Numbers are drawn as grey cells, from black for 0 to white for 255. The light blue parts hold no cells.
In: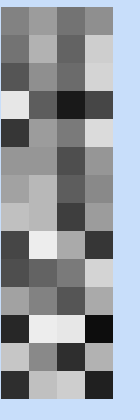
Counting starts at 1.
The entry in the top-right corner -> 143
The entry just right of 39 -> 237
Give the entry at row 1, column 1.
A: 130
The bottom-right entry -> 32
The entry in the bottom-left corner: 46
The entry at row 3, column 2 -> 143
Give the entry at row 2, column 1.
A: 115
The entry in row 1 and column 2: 156
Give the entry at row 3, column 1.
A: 85

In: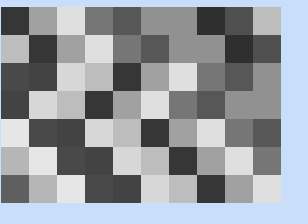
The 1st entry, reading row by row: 54
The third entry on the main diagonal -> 215
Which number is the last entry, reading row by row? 223
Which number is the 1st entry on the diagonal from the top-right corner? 189
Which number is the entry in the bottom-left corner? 95
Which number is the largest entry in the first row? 223
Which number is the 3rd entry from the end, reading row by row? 54
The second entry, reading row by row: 161
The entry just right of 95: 182
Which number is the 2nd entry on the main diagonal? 54
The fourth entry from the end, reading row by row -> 189

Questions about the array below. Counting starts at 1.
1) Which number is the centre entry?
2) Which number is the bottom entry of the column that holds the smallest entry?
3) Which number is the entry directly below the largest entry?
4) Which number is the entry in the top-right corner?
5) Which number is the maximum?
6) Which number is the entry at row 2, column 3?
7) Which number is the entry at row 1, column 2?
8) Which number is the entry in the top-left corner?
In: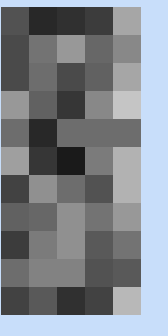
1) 26
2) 48
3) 109
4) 166
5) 197
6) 152
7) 40
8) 82

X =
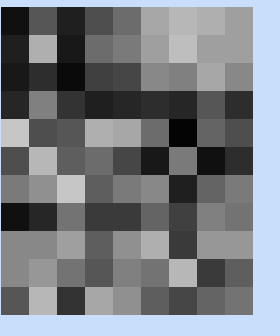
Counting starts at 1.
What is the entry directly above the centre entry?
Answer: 167
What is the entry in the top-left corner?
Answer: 16
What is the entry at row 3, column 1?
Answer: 24
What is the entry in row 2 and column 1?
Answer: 31
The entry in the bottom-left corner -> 86
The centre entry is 70
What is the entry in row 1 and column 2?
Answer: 86
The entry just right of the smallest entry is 100
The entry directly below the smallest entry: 122
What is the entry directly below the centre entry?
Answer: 122
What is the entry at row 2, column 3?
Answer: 24
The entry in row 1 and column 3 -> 31
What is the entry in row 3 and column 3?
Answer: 10
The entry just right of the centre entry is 24
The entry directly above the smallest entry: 38
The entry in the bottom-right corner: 115

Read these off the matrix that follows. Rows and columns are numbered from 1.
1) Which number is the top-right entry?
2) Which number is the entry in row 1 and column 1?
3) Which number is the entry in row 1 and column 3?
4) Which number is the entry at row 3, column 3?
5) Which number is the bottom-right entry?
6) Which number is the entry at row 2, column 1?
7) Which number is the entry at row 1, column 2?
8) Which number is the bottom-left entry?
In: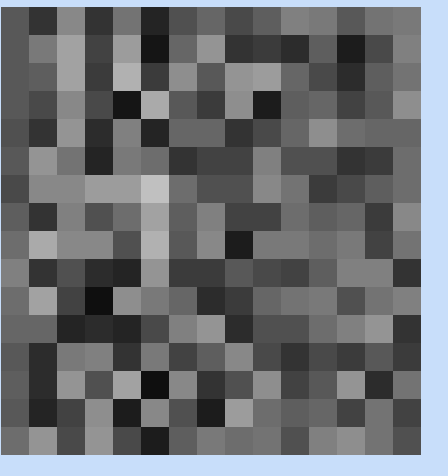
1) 121
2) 88
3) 136
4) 162
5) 80
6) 88
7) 51
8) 109

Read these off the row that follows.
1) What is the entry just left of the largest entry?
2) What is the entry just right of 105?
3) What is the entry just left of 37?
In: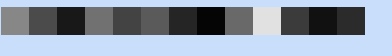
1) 105
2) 225
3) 90

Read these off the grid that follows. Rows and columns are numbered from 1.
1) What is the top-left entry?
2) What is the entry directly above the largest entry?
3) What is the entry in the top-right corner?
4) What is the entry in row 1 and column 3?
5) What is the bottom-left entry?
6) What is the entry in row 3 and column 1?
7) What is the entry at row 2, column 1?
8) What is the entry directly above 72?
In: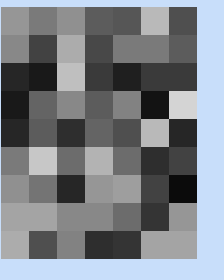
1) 150
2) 58
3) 79
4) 144
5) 172
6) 38
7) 136
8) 92

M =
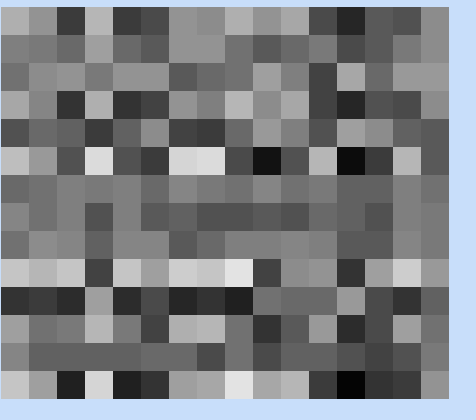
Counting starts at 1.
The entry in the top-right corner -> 140
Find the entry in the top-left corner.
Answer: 175
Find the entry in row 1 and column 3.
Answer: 59
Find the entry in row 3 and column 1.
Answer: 113
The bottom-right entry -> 147
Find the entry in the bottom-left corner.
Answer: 197
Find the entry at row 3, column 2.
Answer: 140
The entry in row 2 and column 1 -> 127
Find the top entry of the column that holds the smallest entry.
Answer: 38
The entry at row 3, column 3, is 147
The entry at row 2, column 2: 121
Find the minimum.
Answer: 4
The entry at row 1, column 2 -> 147

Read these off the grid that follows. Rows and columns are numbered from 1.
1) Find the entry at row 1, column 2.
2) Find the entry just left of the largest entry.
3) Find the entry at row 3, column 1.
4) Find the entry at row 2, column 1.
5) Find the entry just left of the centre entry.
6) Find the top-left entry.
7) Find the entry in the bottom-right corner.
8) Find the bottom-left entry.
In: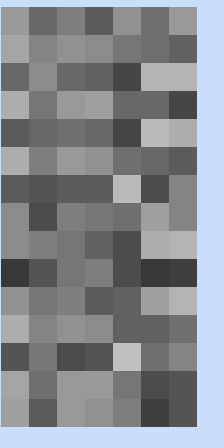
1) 104
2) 84
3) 104
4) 165
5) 126
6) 153
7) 84
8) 159

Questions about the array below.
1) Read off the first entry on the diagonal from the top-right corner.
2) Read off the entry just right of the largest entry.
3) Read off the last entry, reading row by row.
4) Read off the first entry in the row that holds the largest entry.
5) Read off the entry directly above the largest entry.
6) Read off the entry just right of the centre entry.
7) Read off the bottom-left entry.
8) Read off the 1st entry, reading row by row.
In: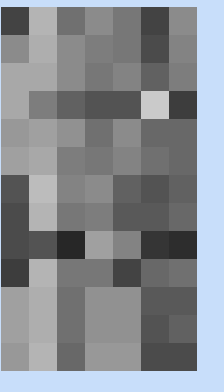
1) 139
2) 61
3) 75
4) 168
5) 97
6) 97
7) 152
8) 67
